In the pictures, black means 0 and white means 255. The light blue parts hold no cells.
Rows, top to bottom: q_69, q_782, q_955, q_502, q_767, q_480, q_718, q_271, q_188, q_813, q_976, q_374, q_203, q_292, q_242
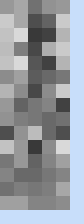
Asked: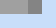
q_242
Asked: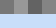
q_374
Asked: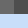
q_813
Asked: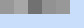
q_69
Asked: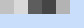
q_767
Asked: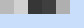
q_955
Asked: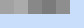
q_242

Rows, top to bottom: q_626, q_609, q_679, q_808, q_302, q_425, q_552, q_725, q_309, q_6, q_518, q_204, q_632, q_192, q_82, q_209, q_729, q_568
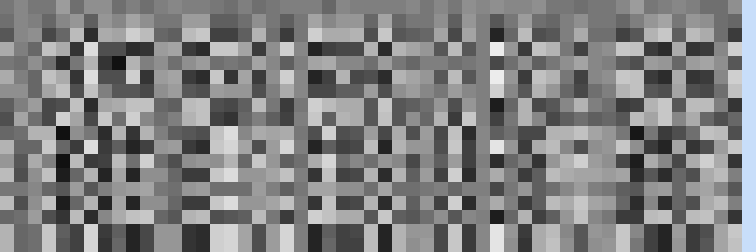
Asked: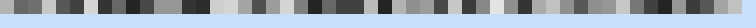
q_568
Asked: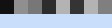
q_6
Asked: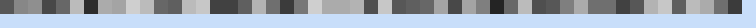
q_679
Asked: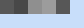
q_552
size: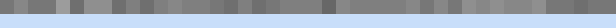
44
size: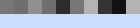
10
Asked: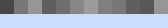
q_192

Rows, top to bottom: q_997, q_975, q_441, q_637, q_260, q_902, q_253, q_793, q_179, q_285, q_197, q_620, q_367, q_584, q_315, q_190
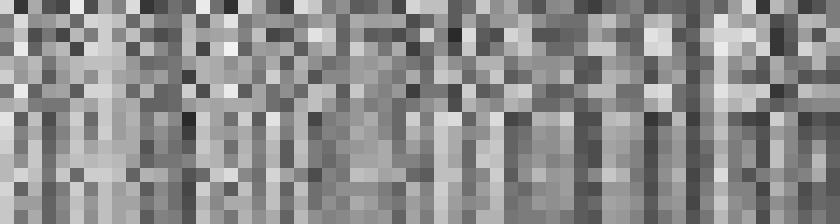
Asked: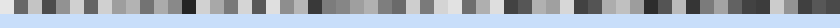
q_179
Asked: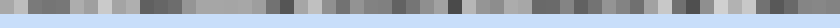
q_793
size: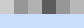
6

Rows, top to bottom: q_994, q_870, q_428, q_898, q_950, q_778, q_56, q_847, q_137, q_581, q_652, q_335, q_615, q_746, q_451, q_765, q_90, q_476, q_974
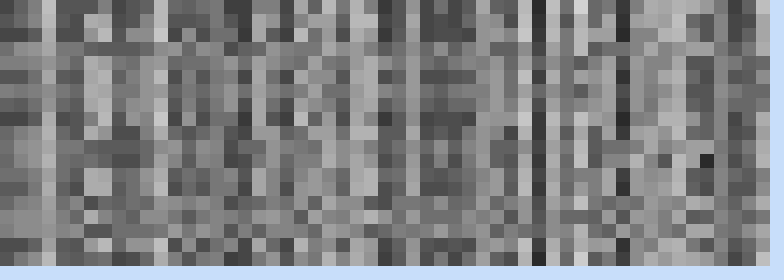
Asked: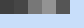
q_974
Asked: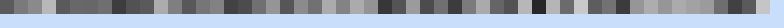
q_974
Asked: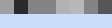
q_428

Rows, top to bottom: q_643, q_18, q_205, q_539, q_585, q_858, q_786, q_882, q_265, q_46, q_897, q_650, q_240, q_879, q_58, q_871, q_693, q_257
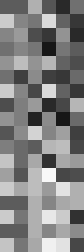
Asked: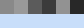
q_205
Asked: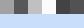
q_240

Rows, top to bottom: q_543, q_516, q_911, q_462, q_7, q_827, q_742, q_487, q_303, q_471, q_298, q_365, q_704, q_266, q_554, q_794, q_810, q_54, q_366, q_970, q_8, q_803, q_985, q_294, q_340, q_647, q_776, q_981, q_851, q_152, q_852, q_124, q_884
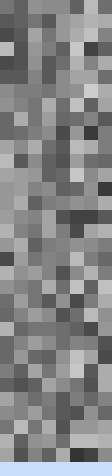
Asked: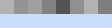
q_970
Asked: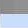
q_742
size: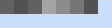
7
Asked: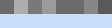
q_303

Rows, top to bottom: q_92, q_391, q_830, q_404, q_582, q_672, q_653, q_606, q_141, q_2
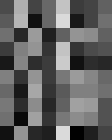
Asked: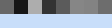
q_653
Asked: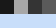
q_653
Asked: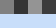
q_672
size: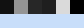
6
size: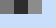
3
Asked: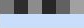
q_606
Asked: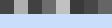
q_92

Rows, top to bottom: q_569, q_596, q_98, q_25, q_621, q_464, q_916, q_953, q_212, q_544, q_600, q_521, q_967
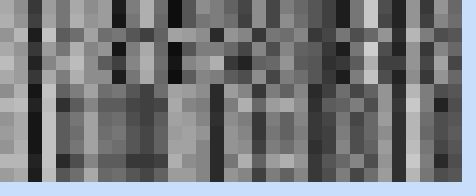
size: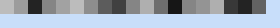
19
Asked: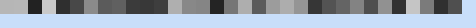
q_521
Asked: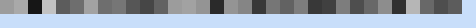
q_544

